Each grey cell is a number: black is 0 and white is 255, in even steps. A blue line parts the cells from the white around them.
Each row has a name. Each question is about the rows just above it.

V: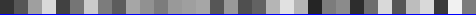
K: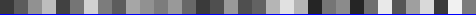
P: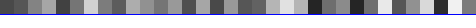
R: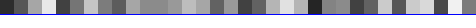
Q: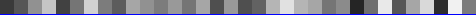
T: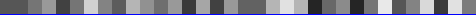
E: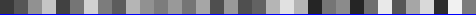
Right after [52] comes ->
[86]
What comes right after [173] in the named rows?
[145]

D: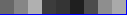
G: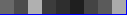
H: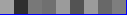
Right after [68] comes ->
[90]
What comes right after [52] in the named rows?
[31]

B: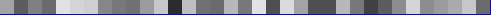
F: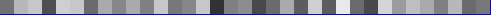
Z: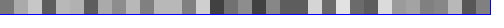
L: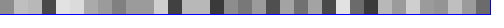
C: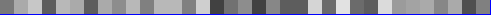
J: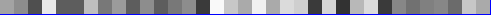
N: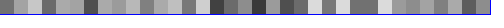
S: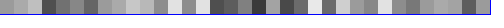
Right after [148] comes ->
[191]
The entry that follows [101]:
[155]
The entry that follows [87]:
[128]
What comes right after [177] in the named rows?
[93]

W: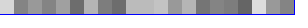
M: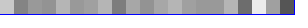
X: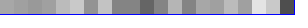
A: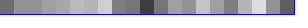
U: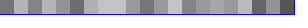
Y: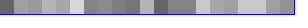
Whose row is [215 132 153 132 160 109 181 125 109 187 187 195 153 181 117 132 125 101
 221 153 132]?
W
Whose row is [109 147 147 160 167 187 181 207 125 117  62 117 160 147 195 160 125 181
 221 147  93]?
A
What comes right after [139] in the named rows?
[125]
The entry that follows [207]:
[125]
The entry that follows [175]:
[195]

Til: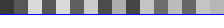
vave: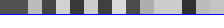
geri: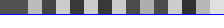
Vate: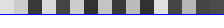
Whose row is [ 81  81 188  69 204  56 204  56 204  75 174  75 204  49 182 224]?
geri
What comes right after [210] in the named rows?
[56]
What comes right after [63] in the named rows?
[218]

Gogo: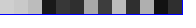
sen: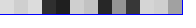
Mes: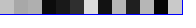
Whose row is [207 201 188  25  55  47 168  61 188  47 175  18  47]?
Gogo
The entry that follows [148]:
[55]
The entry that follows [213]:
[207]
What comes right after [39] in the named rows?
[148]

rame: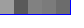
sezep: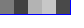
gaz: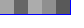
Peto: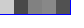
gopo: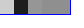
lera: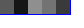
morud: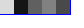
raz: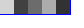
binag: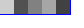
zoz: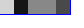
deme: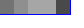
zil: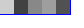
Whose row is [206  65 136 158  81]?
zil
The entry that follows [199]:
[73]
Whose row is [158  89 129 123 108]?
rame
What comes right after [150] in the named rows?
[143]
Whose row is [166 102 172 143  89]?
gaz
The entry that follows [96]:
[129]

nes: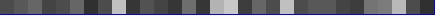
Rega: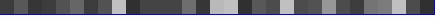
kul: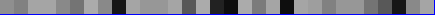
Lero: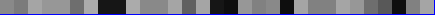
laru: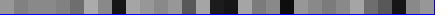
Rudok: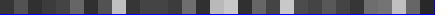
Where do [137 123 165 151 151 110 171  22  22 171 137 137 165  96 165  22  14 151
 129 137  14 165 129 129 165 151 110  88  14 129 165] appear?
Lero
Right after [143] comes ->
[129]
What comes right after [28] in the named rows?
[22]
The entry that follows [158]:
[129]
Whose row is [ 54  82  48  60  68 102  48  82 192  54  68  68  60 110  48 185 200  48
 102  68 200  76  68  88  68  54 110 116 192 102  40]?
Rudok
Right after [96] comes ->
[165]

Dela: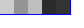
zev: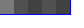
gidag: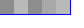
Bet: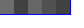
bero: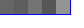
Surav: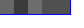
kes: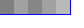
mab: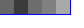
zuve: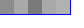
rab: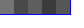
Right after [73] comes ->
[94]
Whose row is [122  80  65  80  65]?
zev

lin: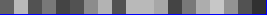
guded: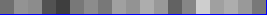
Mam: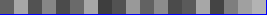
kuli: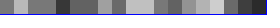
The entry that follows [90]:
[167]
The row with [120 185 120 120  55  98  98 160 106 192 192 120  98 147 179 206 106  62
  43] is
kuli
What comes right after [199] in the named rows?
[147]
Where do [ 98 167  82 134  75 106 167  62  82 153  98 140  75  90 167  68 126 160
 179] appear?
Mam
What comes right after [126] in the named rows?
[160]

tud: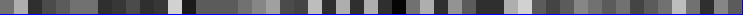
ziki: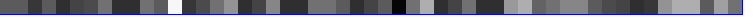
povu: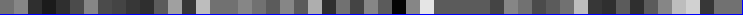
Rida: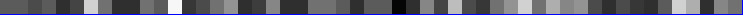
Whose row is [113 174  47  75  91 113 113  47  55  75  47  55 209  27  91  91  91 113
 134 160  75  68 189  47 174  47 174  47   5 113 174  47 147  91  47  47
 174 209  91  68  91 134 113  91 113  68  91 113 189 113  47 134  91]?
tud
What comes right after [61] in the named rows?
[134]
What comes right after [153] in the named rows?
[174]

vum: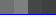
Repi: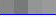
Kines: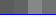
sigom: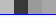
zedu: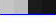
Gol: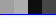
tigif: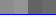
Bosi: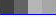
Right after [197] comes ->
[189]
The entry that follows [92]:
[99]
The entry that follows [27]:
[21]
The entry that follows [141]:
[148]
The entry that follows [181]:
[166]

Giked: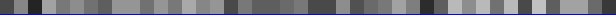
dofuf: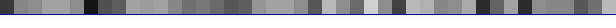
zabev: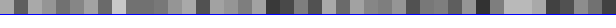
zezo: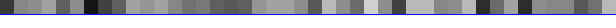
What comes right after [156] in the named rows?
[162]
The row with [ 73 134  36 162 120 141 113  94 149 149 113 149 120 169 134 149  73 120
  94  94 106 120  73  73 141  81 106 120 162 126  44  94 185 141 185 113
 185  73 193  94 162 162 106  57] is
Giked
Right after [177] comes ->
[134]
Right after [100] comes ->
[162]

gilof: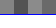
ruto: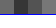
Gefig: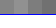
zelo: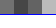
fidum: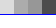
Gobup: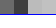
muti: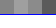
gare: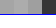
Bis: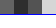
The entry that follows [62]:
[187]
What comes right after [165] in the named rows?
[172]
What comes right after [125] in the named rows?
[113]
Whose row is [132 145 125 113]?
Gefig
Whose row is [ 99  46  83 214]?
Bis

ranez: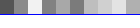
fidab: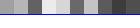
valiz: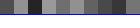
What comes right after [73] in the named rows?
[55]
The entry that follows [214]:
[105]
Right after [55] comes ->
[117]
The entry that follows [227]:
[176]
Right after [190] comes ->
[208]
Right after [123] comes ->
[190]

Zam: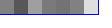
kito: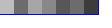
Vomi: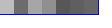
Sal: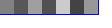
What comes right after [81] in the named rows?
[203]
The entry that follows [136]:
[87]
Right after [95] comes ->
[102]

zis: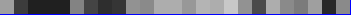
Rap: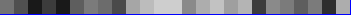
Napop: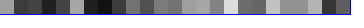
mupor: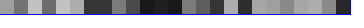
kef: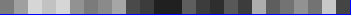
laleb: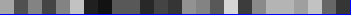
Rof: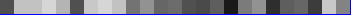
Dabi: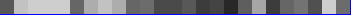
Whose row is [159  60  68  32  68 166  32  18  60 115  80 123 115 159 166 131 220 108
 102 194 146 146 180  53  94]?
Napop
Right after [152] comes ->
[180]
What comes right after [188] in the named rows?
[206]

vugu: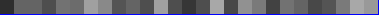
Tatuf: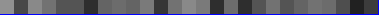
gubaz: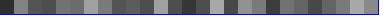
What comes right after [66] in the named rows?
[114]
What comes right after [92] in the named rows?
[78]
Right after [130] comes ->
[84]

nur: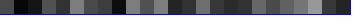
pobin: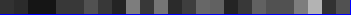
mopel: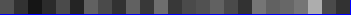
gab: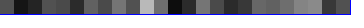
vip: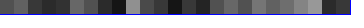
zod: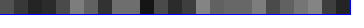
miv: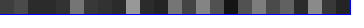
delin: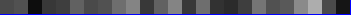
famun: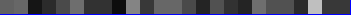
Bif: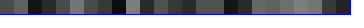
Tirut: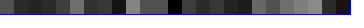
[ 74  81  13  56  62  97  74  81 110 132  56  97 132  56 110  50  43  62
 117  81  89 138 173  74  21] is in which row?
delin
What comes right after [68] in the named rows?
[132]
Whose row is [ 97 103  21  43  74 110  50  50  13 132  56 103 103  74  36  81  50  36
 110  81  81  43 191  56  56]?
famun
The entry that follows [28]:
[103]
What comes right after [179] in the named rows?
[50]
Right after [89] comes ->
[138]
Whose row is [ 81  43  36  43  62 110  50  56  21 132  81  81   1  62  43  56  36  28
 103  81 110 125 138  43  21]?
Tirut

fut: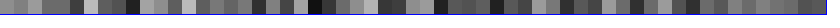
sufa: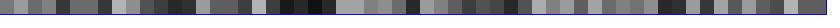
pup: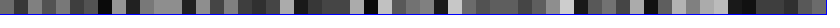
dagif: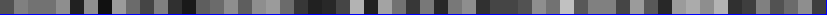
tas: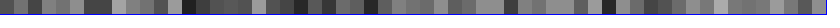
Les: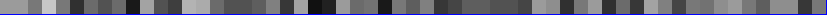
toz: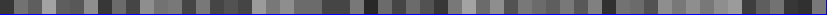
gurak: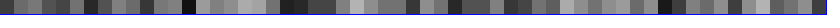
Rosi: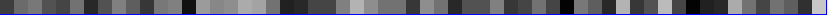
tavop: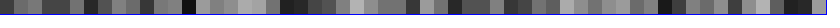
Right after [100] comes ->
[120]
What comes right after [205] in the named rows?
[25]
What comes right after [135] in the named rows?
[142]
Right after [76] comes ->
[179]
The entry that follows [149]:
[33]

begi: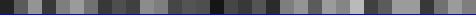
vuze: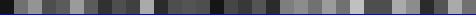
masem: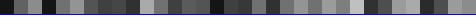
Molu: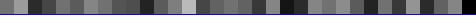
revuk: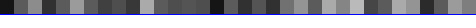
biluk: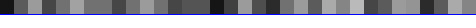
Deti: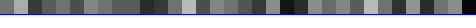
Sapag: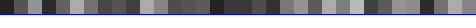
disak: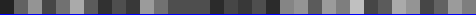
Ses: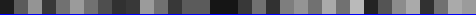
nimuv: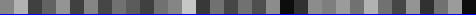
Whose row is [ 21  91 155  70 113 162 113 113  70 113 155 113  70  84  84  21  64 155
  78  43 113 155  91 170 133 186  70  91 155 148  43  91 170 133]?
biluk
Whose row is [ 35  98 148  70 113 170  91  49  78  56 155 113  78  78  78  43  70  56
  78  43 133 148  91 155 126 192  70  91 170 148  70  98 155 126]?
disak
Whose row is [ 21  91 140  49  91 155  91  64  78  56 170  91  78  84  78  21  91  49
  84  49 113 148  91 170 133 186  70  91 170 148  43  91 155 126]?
revuk
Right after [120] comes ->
[148]
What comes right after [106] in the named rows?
[133]
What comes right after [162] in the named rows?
[113]
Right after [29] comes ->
[91]

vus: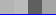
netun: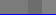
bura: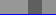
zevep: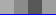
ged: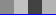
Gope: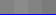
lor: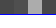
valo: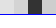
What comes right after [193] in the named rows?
[66]
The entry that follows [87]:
[158]
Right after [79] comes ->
[172]

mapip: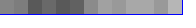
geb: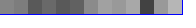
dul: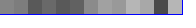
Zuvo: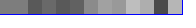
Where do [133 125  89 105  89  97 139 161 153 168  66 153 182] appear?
geb
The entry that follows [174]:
[74]

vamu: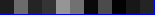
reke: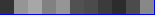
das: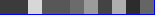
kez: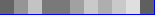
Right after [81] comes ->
[75]
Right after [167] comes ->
[129]
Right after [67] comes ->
[174]
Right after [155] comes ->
[67]

